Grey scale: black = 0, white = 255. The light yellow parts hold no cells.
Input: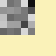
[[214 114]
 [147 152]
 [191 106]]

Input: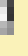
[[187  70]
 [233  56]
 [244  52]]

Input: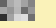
[[101 170]
 [167 150]
 [ 48 163]]

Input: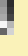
[[145  45]
 [158  56]
 [168  69]]

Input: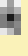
[[236 159]
 [161 143]
 [126  26]]

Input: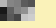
[[182 133]
 [ 25  95]
 [ 41  89]]
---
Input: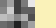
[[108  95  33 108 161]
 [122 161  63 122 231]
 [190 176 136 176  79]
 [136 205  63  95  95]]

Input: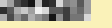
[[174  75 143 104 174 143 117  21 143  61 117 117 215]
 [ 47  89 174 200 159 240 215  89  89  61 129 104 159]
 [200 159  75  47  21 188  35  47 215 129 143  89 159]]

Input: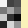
[[203  50   9]
 [243  66  80]
 [119 164 107]
 [ 37 215 148]]

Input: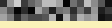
[[139  86   5  45   5 163 112  31 112 126  45 112  59 151  31  59]
 [163 126  45 100  74  74  86 175  17 175  74 175 151 163  17  31]
 [ 45 151 205  59 100 126 189 189 163   5 112  74 189 139  86  17]]

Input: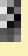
[[217  16  46]
 [233  31 114]
 [ 83  71  99]
 [ 99  83 129]
 [189 145  59]
 [158 173   2]]

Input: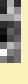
[[ 46  58  84]
 [  5  72  97]
 [128  84 112]
 [ 21  97  72]
 [255 128 112]
 [155 155 185]
 [ 46 171  46]
 [112 185 143]
 [ 33 197 143]]

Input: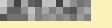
[[180  98  98 142 193 129 167 129 155  98  84 142 167]
 [ 84 113 113 113 180 129 142 155 129 142 113 155 129]
 [205 155  68 167  98  84 193 193  68 180 142 113 129]]

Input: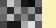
[[ 68  24  24 171 226  93]
 [117  40 159  93 146  53]
 [105 187  81 131  68 171]
 [ 81 200 131  24  10 105]]

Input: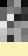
[[185  45 169 129]
 [229  85 143 156]
 [  2 100 156  16]
 [100 129 115  61]
 [197 156 169 115]
 [100 229  30  45]]
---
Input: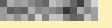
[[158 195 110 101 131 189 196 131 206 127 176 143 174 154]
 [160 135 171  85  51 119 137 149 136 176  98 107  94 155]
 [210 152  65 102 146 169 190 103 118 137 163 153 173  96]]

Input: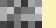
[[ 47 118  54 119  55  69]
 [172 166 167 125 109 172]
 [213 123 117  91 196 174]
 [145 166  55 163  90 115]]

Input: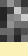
[[118  37  97  48]
 [ 80  56 107 105]
 [111 113 146  49]
 [203 141 132  37]
 [106 201  64  37]
 [ 54 105 150  95]]

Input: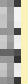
[[ 55 139 149]
 [238 152 192]
 [234 157 199]
 [ 51 150 153]
 [ 77 101 101]
 [238 151 199]
 [235 162 203]
 [ 63 150 148]
 [237 151 196]
 [243 157 193]
 [243 153 204]
 [ 60 143 156]]

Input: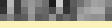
[[ 95 148 145 151 161  87 105  87 144  99  92 147  94  87 132 106]
 [111 172 173 164 147  85  51 150  75 103 109 155 110  64 168  52]
 [133 157 162 141 113  93  43 205  27 111 133 151 133  64 185  43]]

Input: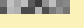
[[117 144 123  77 178  75  73 177 184  84]
 [136 128 190 145  59  91 190 167 193 123]]

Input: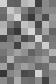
[[136  66 139 108 112 171 103 137]
 [131 116 211  82  73 148 135  55]
 [162 111 105 141 159 138  87 161]
 [106 161 143 123 113 118 178 105]
 [178 130 118  99 144 162 139 118]
 [124 206 120 173 162  67 133 133]
 [119 106 210  99  74 137 115  70]
 [100 162 101 213 170  56  81 187]
 [145 185  73 178 195  88 122 175]
 [153  76 136  59  98 210 168 103]
 [137 139 113  89 126 167 200 113]
 [116 137  62 194 182  96  99 210]]

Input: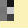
[[ 64 121]
 [200 116]
 [ 23 125]]

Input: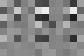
[[148 135 122 132 151 148 121 137 139 139 134 148]
 [134 147 136 135 133 152 147 132 136 144 138 131]
 [166  45 113 133 131  62  68 151 129  82 149 181]
 [135 138 127 150 130 145 124 141 133 150 153 131]
 [121 129 180 144  77 121 191 148 124 124 139  97]
 [171  30 105 132 132  43  51 153 127  70 153 186]
 [102 234 165 138 136 239 217 115 140 201 126  88]
 [160  58 116 135 130  72  77 148 129  89 150 174]]
